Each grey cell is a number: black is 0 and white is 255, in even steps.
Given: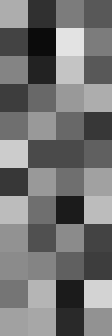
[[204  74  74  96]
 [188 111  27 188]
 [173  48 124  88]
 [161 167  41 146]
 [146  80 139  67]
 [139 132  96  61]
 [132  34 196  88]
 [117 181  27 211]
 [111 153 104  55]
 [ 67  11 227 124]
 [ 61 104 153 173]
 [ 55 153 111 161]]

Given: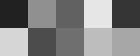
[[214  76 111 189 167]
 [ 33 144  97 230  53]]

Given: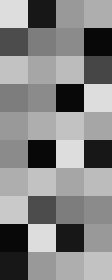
[[221  23 153 174]
 [201  76 125 139]
 [194 166 188  70]
 [174 194 166 188]
 [153 174 194 166]
 [139   8 221  23]
 [125 139   8 221]
 [ 76 125 139   8]
 [ 23 153 174 194]
 [  8 221  23 153]]

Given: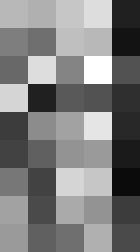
[[213  32  89  82  47]
 [184 176 198 221  32]
 [162  74 170 147  60]
 [154  96 111 176  74]
 [126 111 191 184  19]
 [119  66 213 198  11]
 [104 221 132 255  82]
 [ 66  96 147 154  26]
 [ 60 140 162 229  40]]

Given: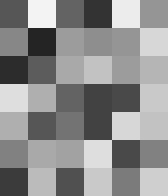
[[222 175  99  66  73 201]
 [175  86 115  66 215 194]
 [135  36 156 142 149 215]
 [129 169 162 222  73 129]
 [ 86 243  99  51 236 149]
 [ 59 187  80 201 123 207]
 [ 44  92 169 194 156 181]]

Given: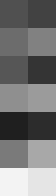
[[243 229]
 [143 155]
 [122 168]
 [108 129]
 [ 86  52]
 [ 80  66]
 [ 31  44]]

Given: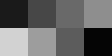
[[210 157  92   5]
 [ 26  71 105 142]]

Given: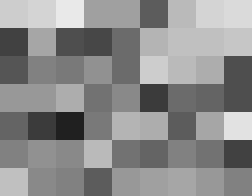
[[205 212 233 160 160  92 186 212 218]
 [192 137 129  92 152 160 166 152 129]
 [152 152 173 114 137  59 107 100  78]
 [129 145 137 186 114 100 129 114  65]
 [100  59  32 121 180 173  92 166 226]
 [ 85 129 121 145 107 205 186 173  78]
 [ 65 166  78  71 107 180 192 192 198]]

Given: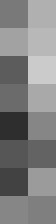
[[162 184]
 [134 127]
 [121 176]
 [107 169]
 [ 92 203]
 [ 86  99]
 [ 66 155]
 [ 46 134]]
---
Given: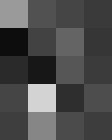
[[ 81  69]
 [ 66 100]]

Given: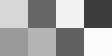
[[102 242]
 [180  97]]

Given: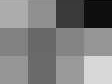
[[143  58]
 [105 132]]

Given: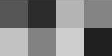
[[ 44 180]
 [129 205]]

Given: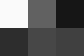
[[97 22]
 [71 64]]

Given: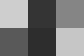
[[ 52 133]
 [ 45 198]]

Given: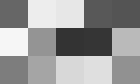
[[237 231]
 [148  51]]

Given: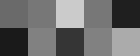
[[119 203]
 [129  53]]

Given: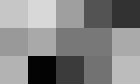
[[216 159]
 [169 120]]
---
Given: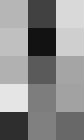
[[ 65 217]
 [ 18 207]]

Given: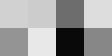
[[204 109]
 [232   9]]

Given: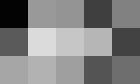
[[153 148]
 [219 198]]

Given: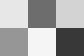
[[109 211]
 [245  56]]

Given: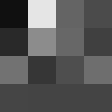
[[229 100]
 [140 103]]

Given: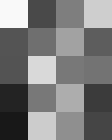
[[ 73 126]
 [111 162]]

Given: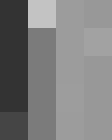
[[195 156]
 [123 156]]

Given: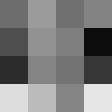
[[155 112]
 [146 127]]

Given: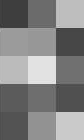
[[107 189]
 [151  71]]
